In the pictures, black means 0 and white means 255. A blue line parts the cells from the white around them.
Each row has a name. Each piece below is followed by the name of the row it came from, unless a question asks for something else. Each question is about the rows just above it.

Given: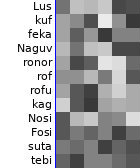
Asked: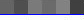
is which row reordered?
suta
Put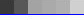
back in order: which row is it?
kag
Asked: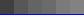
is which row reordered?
Fosi
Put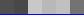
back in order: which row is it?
Lus
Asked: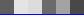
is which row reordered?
ronor
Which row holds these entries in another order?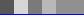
rof

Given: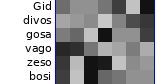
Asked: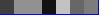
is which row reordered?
gosa
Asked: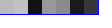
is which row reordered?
zeso
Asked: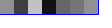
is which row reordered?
bosi

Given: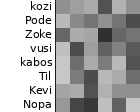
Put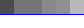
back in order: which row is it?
Pode
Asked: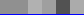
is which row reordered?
kozi
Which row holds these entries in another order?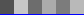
kabos
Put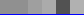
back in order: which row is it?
kozi
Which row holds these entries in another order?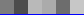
Til

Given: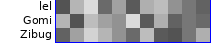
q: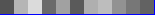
lel
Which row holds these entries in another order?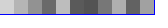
Zibug
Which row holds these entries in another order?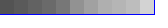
Zibug
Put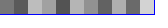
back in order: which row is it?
Zibug
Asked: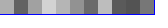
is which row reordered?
Zibug
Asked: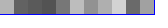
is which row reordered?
Zibug
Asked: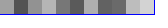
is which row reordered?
Zibug

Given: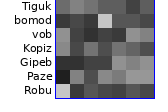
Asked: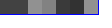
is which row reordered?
vob
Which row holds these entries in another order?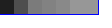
Paze
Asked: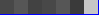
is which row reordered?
Robu

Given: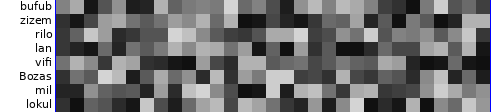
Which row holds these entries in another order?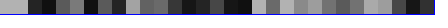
zizem
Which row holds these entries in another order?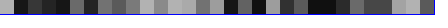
lan

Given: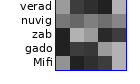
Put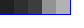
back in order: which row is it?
Mifi
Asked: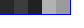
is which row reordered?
zab
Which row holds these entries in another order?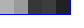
gado
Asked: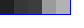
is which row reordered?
gado
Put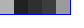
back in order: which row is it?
verad
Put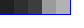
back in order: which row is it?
verad
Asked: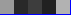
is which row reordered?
zab

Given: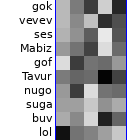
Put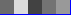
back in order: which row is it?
Mabiz
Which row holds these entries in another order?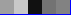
lol
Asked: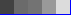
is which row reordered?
Mabiz

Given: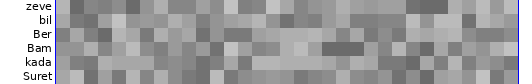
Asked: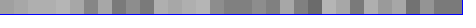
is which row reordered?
Ber
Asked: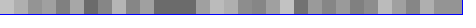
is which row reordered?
Bam
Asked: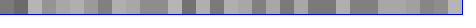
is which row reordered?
Ber
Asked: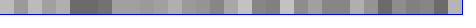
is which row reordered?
zeve

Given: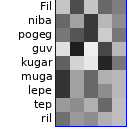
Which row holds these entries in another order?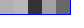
muga
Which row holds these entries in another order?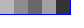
lepe
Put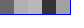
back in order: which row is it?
muga
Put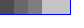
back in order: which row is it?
Fil
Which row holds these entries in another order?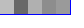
tep
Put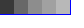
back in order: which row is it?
niba

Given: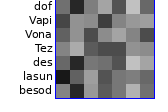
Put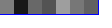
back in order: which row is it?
lasun
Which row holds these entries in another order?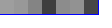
Vapi
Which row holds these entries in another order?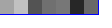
des
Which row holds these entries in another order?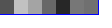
des
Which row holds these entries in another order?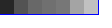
des
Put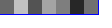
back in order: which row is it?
dof
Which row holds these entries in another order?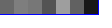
lasun

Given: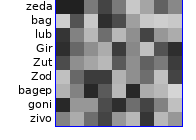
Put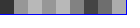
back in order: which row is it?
zivo
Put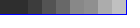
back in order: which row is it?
Gir
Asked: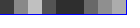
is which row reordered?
Gir
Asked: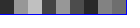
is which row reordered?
goni

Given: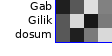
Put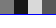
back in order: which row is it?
Gilik
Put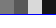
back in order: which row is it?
Gilik
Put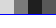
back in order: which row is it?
dosum
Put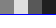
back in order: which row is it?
Gab

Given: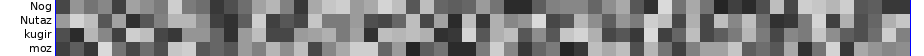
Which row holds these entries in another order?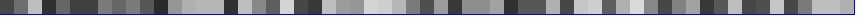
kugir
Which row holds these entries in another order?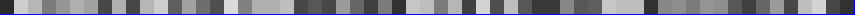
Nutaz
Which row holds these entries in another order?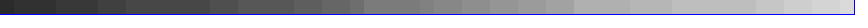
kugir
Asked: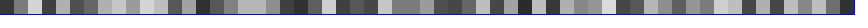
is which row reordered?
Nutaz
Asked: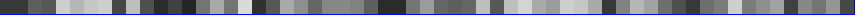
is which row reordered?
Nog
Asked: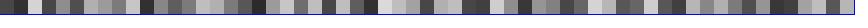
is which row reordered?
Nutaz

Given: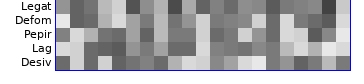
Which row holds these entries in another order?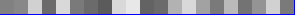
Defom
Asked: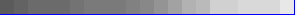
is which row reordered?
Defom
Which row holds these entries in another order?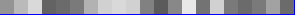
Pepir
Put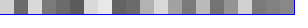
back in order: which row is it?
Defom
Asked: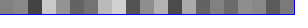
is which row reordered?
Legat

